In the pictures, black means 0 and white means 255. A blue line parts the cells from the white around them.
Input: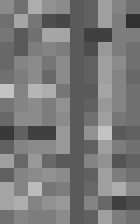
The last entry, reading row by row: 112
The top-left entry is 139
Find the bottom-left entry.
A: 112
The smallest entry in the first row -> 90
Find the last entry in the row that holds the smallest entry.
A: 49
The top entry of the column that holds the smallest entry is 112
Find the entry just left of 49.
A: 125
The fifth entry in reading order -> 139
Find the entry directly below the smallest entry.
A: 125
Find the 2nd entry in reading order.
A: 112
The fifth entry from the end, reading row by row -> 90
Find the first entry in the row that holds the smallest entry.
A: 112
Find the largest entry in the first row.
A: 173
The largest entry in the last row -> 159
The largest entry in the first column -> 195
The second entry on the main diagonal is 165
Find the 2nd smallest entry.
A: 57

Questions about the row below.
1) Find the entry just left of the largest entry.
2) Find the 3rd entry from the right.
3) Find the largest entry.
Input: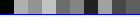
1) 147
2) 161
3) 195

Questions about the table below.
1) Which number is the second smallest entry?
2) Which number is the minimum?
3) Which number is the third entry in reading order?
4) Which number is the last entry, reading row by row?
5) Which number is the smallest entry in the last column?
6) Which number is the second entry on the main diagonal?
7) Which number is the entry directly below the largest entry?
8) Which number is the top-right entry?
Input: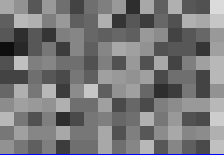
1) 40
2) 14
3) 87
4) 192
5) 146
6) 184
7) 198
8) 219

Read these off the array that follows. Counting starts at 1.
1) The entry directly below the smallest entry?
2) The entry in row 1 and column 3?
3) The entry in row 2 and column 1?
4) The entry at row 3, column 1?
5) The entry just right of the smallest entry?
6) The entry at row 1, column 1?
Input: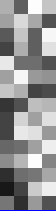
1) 118
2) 253
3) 160
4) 89
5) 67
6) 175
